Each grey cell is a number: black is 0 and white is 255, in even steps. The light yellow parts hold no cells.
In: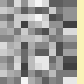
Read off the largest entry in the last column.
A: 231
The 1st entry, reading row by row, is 160
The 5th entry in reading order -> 218
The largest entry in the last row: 245
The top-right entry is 106
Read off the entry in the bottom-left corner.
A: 121
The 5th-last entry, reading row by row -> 94
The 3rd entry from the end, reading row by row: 121
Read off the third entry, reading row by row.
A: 218
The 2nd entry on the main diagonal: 187
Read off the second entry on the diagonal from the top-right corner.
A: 146
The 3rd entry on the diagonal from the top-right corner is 94

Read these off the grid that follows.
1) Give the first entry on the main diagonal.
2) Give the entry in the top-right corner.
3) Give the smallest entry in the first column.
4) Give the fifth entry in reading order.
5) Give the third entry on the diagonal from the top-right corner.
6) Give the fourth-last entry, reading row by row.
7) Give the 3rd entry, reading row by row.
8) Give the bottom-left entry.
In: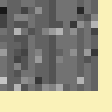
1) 114
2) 98
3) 24
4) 114
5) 98
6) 114
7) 98
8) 114
